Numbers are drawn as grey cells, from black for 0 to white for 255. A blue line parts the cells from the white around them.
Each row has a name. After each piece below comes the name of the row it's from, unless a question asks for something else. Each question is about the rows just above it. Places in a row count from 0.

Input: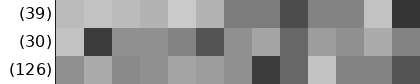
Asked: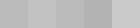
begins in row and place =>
(39), 0
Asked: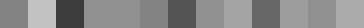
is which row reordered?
(30)
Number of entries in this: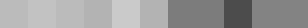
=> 11
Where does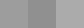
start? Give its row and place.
(30), 9
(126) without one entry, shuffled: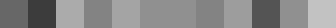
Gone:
[137]
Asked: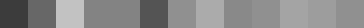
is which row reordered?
(126)
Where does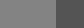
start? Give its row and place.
(126), 10

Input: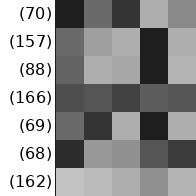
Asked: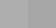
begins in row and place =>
(88), 1
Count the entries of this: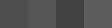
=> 4
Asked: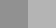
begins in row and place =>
(162), 3
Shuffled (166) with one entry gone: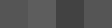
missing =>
[78]
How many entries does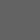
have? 1
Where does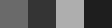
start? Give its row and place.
(69), 0
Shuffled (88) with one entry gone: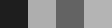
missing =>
[167]

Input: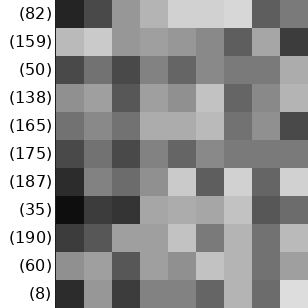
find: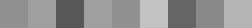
(138)
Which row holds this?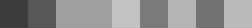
(190)
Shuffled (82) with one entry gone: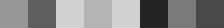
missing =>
[215]
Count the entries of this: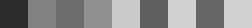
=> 9

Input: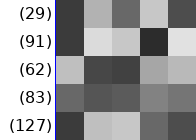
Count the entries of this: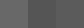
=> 3
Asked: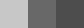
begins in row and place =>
(127), 2
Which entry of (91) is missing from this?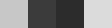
[225]
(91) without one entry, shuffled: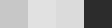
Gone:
[59]

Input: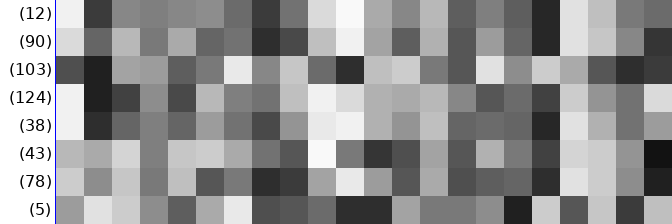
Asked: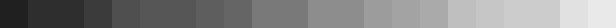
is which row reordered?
(78)
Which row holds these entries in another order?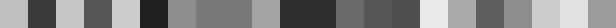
(5)
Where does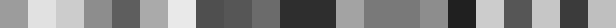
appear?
(5)
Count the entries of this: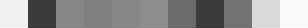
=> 11
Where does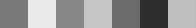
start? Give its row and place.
(103), 5

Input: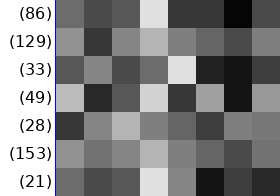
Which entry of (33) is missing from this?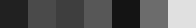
[133]
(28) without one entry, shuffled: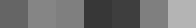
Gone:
[120]
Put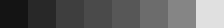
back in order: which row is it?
(21)
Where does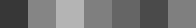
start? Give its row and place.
(129), 1

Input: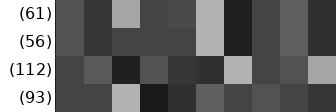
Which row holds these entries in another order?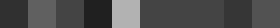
(56)
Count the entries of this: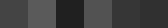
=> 6
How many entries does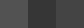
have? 3
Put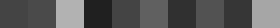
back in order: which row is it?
(61)
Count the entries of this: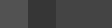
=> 4
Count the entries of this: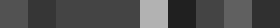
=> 10
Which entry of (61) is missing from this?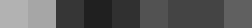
[74]

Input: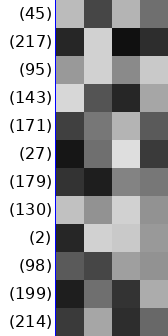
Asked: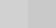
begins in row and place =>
(2), 1
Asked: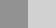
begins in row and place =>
(130), 1

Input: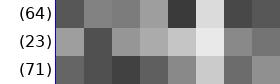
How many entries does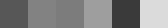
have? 6
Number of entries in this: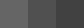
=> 3
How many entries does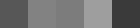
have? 5
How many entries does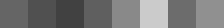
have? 8
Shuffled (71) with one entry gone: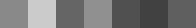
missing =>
[108]

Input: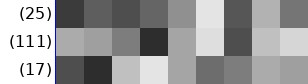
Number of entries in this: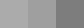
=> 3
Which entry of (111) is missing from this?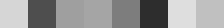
[171]
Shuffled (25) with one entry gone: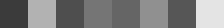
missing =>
[94]
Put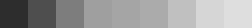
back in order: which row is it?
(111)
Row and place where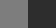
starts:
(111), 2
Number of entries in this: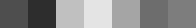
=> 7
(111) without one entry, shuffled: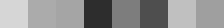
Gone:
[222]

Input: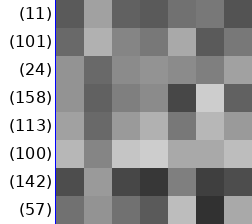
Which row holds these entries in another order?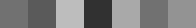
(57)
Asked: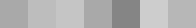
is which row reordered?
(100)

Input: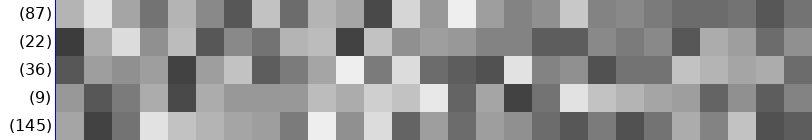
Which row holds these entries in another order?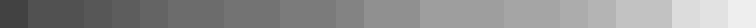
(145)
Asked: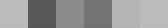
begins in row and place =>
(22), 4
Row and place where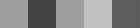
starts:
(36), 3
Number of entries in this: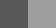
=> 2
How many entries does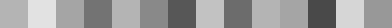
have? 14
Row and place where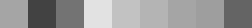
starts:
(9), 15

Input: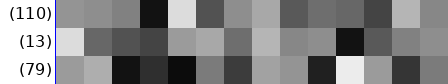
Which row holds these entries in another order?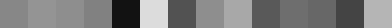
(110)
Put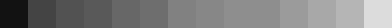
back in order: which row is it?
(13)
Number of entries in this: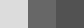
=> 3

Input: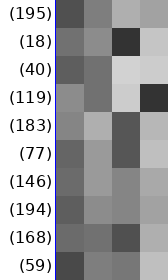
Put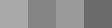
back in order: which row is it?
(146)
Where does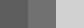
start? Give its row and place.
(40), 0
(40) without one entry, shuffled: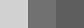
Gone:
[204]
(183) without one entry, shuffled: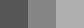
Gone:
[183]
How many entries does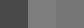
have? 3
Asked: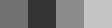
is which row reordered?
(18)

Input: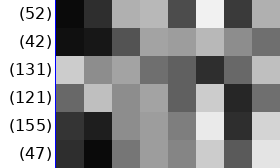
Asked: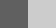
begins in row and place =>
(121), 4
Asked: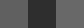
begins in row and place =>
(131), 4
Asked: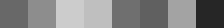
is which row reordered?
(121)
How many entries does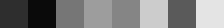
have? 8
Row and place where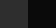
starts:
(47), 0
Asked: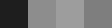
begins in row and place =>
(155), 1

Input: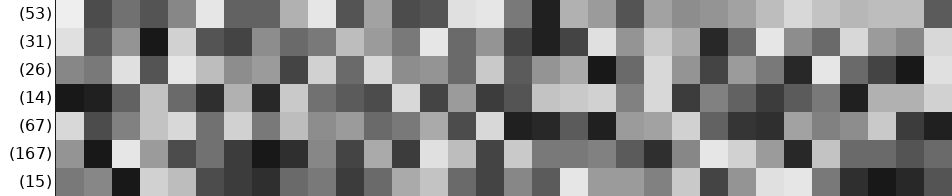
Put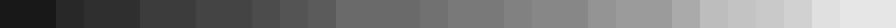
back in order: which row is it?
(167)
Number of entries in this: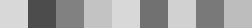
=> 9
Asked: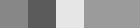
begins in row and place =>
(15), 16
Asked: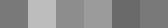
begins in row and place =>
(67), 7
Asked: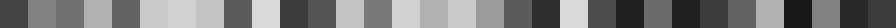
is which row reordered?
(14)
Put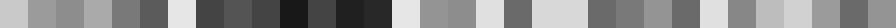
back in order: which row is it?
(31)

